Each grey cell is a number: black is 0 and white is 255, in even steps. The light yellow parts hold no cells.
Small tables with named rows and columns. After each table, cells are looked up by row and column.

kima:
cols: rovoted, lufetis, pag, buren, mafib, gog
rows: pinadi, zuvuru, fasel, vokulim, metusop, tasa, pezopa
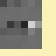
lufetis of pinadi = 100
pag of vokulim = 85
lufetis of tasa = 107
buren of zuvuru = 111
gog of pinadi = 104
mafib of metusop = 127
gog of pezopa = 109
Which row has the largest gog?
vokulim

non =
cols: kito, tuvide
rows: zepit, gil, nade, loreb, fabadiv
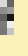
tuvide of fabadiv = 196
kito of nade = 96
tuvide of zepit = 102
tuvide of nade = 23
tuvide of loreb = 238
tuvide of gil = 155
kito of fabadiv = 118
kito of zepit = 217
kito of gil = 142
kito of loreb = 123

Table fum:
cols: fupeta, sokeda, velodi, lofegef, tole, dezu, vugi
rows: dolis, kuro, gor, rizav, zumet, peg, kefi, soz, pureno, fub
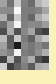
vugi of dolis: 201
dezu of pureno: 81
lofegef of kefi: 134
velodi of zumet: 81
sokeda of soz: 129
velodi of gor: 201
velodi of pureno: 80
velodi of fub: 99
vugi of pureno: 55
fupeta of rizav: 110
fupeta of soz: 148
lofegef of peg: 124

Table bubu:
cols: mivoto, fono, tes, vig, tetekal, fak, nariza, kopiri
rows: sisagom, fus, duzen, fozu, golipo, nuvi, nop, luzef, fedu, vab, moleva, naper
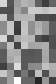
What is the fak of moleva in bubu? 193
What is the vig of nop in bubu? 200
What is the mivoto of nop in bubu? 122
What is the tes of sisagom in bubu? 157
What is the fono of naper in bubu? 158
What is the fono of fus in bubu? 77
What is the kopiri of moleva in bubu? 169
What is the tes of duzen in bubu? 179
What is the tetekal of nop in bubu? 163
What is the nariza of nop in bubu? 174
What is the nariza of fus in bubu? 192
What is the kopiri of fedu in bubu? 97
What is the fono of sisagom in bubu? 85
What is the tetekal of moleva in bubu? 75
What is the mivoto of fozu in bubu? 138
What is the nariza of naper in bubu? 151
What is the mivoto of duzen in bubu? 201
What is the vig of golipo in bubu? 196
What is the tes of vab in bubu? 221

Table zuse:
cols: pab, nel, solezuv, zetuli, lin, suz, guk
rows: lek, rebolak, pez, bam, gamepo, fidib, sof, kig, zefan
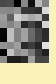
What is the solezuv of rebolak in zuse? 148
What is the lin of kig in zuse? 119
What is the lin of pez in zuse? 169
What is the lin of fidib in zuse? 103
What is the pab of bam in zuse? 149
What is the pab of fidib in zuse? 3
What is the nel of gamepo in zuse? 191
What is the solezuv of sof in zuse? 159
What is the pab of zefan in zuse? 141
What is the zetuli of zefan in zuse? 42
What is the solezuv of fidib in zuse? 129
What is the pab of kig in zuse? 7

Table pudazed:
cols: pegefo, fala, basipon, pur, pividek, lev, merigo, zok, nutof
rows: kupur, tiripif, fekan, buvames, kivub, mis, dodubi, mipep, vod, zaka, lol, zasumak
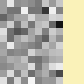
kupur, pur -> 151
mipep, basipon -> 140
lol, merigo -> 174
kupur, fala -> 231
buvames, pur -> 188
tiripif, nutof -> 131
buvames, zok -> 103
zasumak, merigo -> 152
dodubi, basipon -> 157
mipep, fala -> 131
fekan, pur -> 167
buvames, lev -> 186
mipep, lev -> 173
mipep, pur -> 134
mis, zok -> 183
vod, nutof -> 178
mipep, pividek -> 210

